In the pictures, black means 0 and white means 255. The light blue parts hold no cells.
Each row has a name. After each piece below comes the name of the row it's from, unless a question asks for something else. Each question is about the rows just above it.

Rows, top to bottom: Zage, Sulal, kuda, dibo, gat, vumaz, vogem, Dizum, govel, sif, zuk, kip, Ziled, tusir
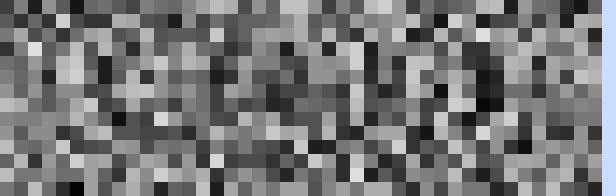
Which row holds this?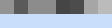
vogem
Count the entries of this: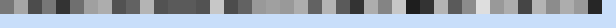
43
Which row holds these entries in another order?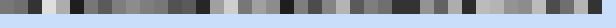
Ziled
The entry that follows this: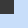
[44]
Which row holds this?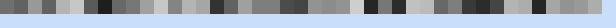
gat
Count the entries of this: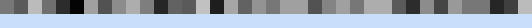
38
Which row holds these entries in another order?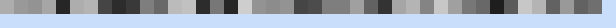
gat

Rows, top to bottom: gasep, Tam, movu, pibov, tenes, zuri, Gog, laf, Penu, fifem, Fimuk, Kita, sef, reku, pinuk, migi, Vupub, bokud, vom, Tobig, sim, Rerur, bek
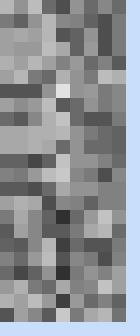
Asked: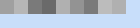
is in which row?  zuri
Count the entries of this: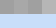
4
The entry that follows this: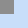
[153]
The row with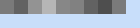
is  Tam

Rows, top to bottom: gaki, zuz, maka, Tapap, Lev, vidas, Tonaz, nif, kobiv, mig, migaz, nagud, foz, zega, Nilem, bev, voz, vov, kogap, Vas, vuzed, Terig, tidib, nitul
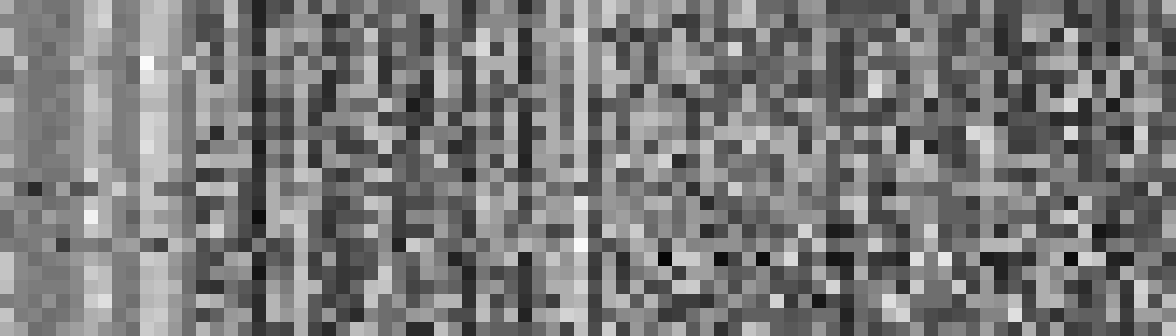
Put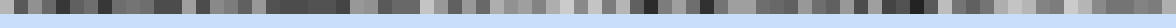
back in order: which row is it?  gaki
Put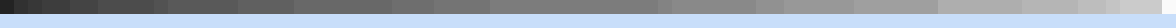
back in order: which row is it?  Lev
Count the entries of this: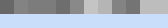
12
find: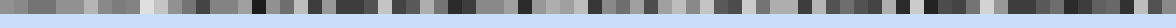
migaz
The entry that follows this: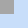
[55]

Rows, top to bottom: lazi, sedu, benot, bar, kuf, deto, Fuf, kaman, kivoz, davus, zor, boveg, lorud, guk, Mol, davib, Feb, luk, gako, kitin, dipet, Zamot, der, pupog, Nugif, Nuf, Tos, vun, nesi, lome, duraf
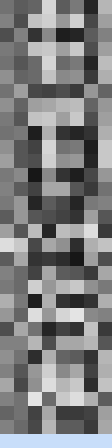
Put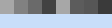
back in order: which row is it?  kitin
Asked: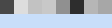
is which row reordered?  vun
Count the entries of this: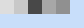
5
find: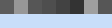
davib
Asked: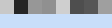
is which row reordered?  boveg
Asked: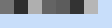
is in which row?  Nuf

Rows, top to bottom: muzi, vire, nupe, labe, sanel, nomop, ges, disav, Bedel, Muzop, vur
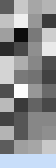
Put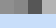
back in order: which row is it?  Muzop
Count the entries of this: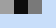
3
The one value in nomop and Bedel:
[66]

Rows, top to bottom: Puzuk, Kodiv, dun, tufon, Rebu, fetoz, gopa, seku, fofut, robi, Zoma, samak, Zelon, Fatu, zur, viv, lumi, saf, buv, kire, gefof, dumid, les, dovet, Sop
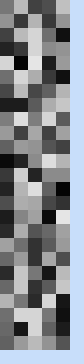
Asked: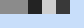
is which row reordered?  Zelon
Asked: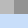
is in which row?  Sop
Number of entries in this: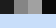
4
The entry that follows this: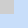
[35]
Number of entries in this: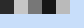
5

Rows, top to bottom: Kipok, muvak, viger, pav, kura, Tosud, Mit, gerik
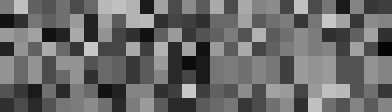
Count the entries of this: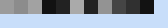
11
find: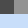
kura
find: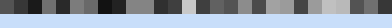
Mit
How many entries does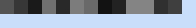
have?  13

